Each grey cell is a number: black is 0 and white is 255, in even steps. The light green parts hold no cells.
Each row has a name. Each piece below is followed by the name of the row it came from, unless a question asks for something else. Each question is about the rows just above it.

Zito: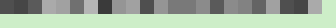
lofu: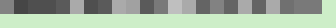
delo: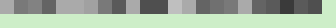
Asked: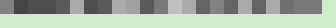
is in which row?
lofu
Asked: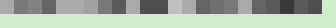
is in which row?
delo
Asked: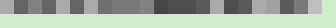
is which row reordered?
lofu

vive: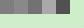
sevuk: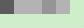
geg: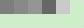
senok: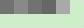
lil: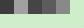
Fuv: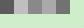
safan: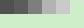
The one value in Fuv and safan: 92
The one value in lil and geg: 137
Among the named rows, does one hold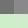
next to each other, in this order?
yes
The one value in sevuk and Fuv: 92
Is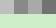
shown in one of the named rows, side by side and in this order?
yes
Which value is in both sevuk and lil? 92

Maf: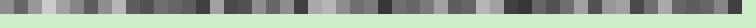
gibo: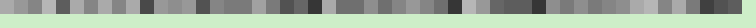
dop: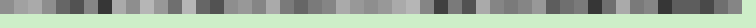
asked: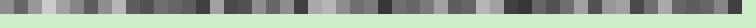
Maf
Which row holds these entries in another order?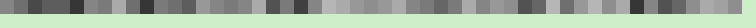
dop
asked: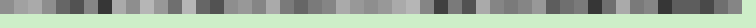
dop
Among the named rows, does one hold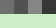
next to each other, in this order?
no
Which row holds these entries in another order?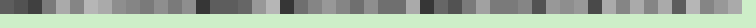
gibo
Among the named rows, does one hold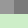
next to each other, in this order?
no
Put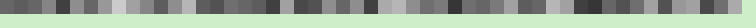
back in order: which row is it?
Maf

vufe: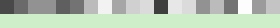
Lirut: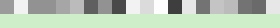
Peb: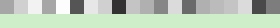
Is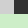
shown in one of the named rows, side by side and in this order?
yes
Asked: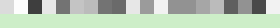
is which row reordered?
Lirut
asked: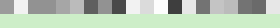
Lirut

